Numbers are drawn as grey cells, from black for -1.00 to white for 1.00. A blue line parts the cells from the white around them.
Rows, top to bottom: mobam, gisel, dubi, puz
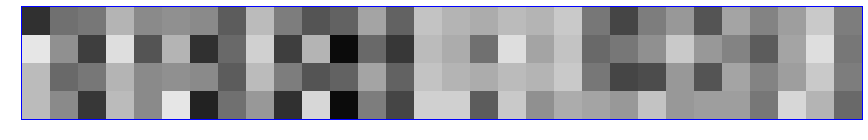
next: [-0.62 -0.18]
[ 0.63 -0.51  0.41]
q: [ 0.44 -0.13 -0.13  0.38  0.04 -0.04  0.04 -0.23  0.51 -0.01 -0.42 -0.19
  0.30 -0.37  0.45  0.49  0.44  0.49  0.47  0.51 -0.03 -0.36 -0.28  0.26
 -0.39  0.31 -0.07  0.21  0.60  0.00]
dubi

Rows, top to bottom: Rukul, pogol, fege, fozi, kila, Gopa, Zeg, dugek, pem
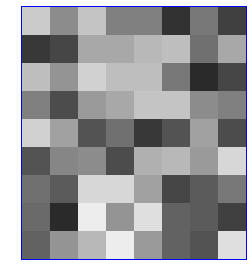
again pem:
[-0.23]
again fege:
[0.49]
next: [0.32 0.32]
[ 0.44  0.49 -0.12]
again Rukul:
[0.00]
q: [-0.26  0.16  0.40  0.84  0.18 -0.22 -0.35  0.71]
pem
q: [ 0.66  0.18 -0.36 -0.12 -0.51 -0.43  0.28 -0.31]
kila

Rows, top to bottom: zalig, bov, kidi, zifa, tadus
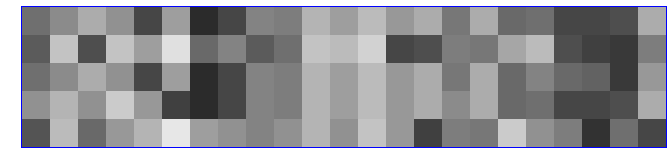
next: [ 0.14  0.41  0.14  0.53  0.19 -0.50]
[-0.02 -0.07  0.59]
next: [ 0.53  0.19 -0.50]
[-0.02 -0.07  0.59]
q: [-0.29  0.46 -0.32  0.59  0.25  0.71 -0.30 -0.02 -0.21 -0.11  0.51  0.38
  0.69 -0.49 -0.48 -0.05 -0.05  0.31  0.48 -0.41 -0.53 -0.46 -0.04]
bov

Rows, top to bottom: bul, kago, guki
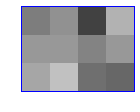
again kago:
[0.19]
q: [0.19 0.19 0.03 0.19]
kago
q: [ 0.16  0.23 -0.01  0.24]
kago

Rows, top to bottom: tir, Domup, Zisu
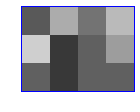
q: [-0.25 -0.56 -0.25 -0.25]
Zisu
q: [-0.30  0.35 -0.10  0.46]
tir
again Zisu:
[-0.25]
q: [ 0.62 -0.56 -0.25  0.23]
Domup

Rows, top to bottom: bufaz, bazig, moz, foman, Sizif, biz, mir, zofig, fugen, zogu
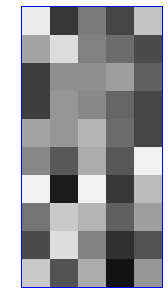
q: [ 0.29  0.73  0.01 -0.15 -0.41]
bazig
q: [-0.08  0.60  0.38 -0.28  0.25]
zofig

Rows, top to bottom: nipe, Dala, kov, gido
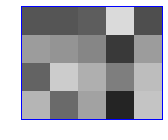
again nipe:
[-0.33]
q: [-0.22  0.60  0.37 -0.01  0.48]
kov
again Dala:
[0.22]

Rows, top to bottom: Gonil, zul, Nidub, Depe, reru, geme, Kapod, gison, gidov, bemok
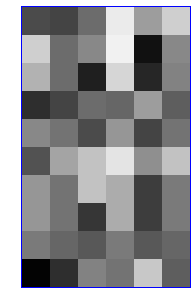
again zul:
[0.07]
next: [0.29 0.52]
[0.79 0.12 0.52]
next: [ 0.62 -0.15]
[ 0.07  0.89 -0.87]
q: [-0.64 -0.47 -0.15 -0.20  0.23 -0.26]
Depe
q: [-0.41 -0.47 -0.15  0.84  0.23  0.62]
Gonil

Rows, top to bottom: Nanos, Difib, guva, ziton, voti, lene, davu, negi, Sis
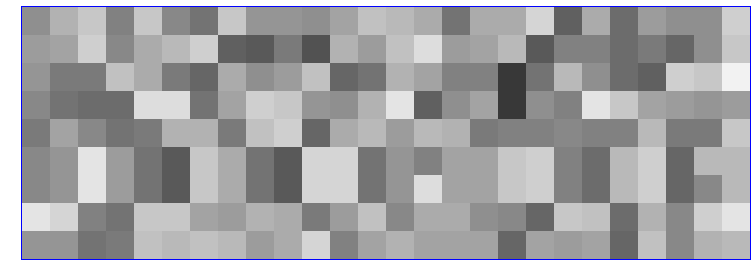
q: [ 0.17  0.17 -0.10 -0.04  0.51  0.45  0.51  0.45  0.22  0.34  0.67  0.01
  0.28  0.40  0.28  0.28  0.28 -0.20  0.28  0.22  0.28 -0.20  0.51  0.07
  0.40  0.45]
Sis
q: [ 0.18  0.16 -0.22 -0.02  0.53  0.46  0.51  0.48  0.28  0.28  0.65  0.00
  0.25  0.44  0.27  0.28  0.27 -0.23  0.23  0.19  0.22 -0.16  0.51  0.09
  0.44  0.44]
Sis
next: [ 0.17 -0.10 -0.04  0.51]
[0.45 0.51 0.45]
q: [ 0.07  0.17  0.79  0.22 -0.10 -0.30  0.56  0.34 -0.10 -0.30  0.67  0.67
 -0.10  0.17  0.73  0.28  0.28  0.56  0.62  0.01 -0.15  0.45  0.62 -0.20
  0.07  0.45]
davu

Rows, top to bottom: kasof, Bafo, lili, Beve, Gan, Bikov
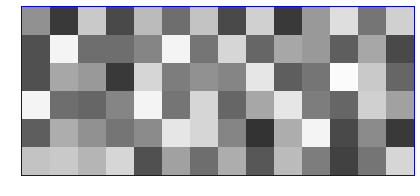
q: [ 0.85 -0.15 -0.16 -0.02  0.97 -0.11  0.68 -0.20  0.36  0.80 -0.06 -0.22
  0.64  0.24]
Beve
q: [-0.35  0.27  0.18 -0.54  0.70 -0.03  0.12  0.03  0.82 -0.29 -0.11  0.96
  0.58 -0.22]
lili
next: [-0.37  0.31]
[ 0.20 -0.55  0.68]
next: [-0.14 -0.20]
[ 0.04  0.91 -0.08]
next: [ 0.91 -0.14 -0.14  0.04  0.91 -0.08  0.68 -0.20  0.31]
[ 0.20 -0.26  0.31]

